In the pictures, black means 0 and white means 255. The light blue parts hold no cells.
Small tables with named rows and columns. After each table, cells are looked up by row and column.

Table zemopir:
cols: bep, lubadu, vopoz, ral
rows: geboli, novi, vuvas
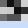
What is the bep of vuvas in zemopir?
111
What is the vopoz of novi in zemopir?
15
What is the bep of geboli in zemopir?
105
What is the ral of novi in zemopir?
45
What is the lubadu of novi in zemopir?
201
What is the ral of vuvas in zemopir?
216
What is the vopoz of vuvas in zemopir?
81
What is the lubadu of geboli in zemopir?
16
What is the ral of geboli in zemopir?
207
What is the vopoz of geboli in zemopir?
68
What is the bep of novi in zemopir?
206
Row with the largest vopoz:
vuvas

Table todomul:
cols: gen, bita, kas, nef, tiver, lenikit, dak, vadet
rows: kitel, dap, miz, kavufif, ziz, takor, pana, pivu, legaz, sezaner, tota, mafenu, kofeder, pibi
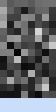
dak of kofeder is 199
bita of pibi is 19
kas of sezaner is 65
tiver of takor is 82
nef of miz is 136
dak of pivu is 15
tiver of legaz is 62
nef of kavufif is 113
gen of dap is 170

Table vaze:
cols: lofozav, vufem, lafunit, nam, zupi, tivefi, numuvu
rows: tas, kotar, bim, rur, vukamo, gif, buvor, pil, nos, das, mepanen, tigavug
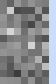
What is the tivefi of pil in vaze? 115
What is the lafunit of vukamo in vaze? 168
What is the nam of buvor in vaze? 122
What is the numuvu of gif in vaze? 82
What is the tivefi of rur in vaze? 132
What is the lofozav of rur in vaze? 142
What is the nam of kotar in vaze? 81
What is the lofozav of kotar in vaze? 124

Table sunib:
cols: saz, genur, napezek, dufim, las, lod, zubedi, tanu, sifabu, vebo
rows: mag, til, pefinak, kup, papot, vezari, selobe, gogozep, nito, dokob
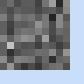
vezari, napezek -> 126
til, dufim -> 89
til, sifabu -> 73
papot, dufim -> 117
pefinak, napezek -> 122
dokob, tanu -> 110
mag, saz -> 91
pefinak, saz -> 126
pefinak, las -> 117
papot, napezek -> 105
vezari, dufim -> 145
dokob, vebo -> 78
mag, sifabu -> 42
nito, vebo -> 106
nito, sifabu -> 99
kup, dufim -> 91
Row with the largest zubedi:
vezari

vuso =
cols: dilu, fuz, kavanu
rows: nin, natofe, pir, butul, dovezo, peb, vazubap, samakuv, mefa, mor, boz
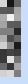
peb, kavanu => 106
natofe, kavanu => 165
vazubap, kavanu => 28
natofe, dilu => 89
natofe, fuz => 86
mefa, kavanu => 116
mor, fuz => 54
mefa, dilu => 57

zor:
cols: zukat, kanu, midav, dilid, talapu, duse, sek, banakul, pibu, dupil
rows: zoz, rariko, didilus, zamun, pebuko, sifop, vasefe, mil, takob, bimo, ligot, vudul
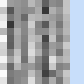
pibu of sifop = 120
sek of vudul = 113
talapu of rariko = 143
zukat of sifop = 249
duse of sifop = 178
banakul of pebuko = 175
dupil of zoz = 195
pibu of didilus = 140
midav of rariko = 147
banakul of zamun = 165
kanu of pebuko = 107
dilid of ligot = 137
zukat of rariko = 195

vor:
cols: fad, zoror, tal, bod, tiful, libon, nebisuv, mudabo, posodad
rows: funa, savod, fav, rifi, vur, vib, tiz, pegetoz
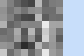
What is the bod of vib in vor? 94
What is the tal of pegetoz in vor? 140
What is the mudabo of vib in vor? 155
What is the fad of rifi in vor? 177
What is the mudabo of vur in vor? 160
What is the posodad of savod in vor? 146
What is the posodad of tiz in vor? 125
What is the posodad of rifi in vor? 164
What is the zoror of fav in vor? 127
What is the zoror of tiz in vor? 142
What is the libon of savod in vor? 147
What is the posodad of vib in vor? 92
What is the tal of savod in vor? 137
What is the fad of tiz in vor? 149
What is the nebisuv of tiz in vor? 131
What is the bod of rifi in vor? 135
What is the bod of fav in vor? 73

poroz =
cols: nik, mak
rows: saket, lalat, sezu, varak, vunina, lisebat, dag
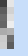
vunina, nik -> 171
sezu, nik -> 106
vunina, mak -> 177
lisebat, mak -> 110
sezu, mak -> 221
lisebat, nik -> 203
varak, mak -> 237
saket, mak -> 229
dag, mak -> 93
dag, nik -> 207
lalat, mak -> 209
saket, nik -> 62
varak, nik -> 101
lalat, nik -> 93

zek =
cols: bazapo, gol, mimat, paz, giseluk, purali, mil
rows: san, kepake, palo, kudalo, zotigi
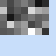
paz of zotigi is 151
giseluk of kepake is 217
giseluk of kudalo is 70
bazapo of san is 113
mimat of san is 102
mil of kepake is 157
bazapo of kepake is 196
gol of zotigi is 94
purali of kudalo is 93
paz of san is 124
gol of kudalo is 209
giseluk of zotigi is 254
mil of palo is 105
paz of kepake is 75
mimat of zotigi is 119
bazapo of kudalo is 98
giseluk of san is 94
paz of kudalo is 157

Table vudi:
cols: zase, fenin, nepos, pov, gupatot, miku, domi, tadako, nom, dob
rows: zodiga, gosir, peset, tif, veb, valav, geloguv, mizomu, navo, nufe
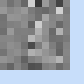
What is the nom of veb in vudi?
177
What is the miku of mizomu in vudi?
164
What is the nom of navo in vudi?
180
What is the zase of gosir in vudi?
152
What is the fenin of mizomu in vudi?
137
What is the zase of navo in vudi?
147
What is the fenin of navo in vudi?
139
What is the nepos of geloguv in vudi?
137
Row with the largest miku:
tif

